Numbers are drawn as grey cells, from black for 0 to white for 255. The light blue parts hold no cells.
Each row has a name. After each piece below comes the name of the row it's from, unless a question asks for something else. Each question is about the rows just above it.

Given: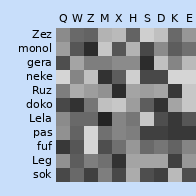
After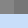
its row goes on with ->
[199  78  56  86]
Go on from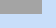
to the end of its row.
[ 64 151]
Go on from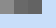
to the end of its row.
[179 186  99 207 192 105 151]

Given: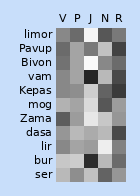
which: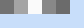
Bivon
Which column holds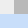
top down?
N
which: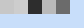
bur
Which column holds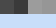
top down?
R

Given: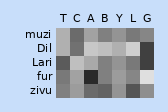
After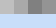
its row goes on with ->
[121  64]
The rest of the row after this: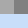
[148 121  64]
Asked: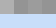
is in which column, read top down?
Y

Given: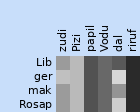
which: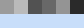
mak
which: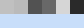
ger
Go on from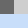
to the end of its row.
[42]
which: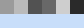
Rosap

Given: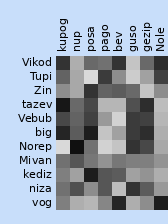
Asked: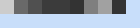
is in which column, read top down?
guso
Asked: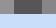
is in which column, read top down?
pago
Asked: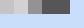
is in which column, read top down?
pago

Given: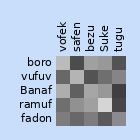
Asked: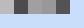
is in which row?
boro
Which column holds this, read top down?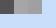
bezu

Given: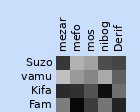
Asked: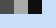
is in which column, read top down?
nibog
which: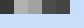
Suzo
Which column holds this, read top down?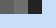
Derif
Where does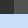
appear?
Kifa
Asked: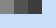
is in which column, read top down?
mos

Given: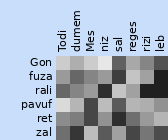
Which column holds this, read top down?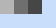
reges
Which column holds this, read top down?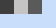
sal
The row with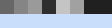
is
rali
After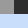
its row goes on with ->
[196 161  32  32]
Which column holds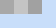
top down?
reges
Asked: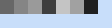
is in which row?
fuza

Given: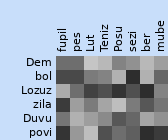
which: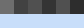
Lozuz
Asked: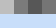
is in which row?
zila
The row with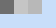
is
Dem

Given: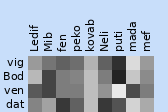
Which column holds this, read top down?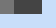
Mib
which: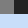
Bod
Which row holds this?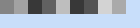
dat
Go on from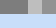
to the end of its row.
[233  75 125]
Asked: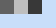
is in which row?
dat
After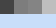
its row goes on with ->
[125  35 198 139]
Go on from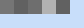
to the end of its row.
[ 48 219 154]

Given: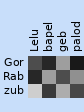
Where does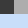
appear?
zub
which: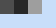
Gor
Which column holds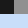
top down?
palod
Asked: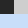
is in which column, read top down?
Lelu

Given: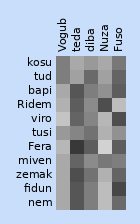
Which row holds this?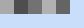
zemak
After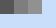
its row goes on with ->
[93]
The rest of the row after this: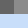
[120 126]

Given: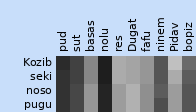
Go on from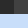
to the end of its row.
[135  30 171 164 150  85 192 106]
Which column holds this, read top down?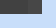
sut

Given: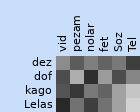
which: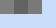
dez
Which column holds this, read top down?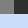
nolar
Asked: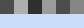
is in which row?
dof
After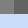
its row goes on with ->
[121  62]

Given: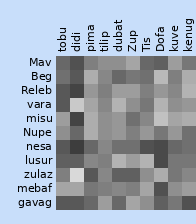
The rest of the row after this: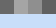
[119  81]
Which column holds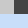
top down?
didi

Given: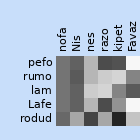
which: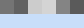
lam
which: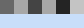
rodud
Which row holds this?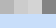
rumo
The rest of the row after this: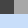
[ 36 196]

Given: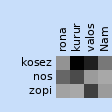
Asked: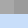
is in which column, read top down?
Nam
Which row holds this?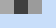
zopi
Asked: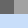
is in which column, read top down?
rona
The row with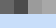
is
nos
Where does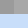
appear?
nos

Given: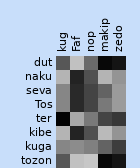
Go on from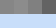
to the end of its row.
[61]
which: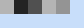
naku
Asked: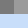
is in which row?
Tos
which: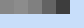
kuga

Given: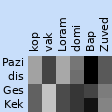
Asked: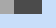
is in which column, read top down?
Loram
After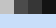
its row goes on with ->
[132]
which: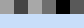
dis
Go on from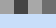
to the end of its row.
[ 0 89]
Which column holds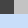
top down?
vak
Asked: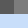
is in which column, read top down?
Zuved
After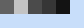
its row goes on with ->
[132]

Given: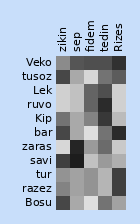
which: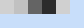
ruvo
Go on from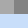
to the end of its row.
[ 56 187]
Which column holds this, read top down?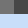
zikin
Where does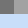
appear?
Bosu

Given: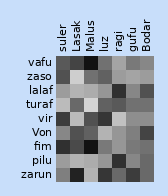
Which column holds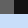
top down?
Malus
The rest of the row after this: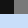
[150 121 113]
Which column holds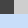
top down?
Lasak
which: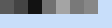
vafu
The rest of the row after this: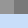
[113]
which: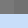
fim

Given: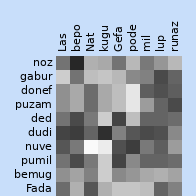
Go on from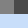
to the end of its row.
[100]
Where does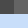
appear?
gabur
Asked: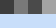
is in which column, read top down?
bepo
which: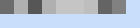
Fada
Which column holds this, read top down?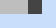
Gefa
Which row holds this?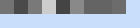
pumil

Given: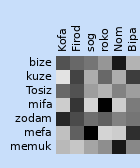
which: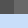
bize
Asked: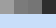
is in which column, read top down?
Bipa
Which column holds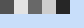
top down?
Kofa
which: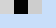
mifa
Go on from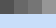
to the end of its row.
[ 24 179]

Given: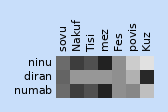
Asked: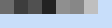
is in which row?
numab
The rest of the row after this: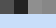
[191]

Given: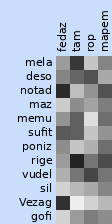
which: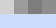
gofi
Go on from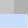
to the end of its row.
[110]

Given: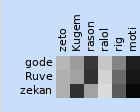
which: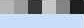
gode
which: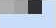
Ruve

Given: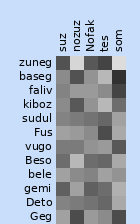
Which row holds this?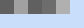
gemi
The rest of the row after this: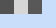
[ 68 220]
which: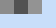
baseg
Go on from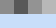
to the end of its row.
[109]
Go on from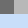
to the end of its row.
[109 103 169]
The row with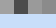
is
Geg

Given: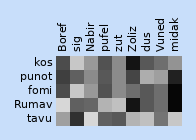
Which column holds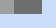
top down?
Vuned
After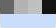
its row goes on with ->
[ 88 110   6]
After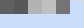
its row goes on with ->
[199]
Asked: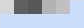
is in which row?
tavu

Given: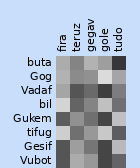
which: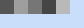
Gesif
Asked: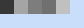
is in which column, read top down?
tudo
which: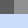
Gukem

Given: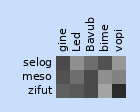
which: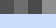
meso
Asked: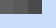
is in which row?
zifut
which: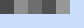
selog
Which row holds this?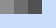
selog
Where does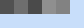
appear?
meso
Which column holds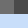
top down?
Bavub
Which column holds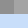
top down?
bime

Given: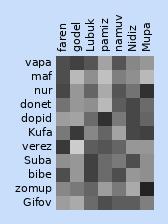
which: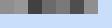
Suba
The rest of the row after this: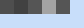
[135 151]
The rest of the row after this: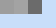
[ 49 121  71 101]
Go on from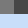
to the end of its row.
[101]
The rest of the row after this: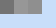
[185  93  71 107]
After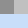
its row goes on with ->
[127 143 185]

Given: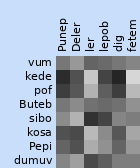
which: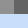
Pepi
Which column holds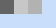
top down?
ler

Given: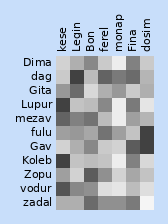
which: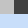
fulu
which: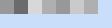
Gita
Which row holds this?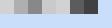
Gav
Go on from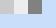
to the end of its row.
[202]

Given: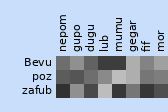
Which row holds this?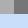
poz
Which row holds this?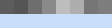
poz
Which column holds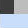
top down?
mumu

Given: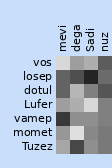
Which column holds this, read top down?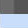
nuz
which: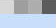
vos
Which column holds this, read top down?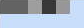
mevi
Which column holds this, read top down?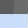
nuz
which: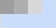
Lufer

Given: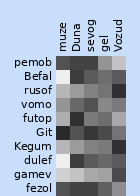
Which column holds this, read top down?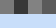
sevog
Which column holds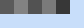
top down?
sevog
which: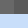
dulef
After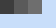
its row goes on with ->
[90]
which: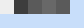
dulef

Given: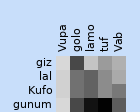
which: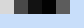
gunum
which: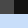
gunum
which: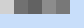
Kufo

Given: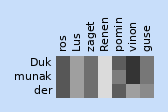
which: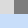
munak
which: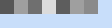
der

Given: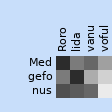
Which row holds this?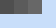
nus
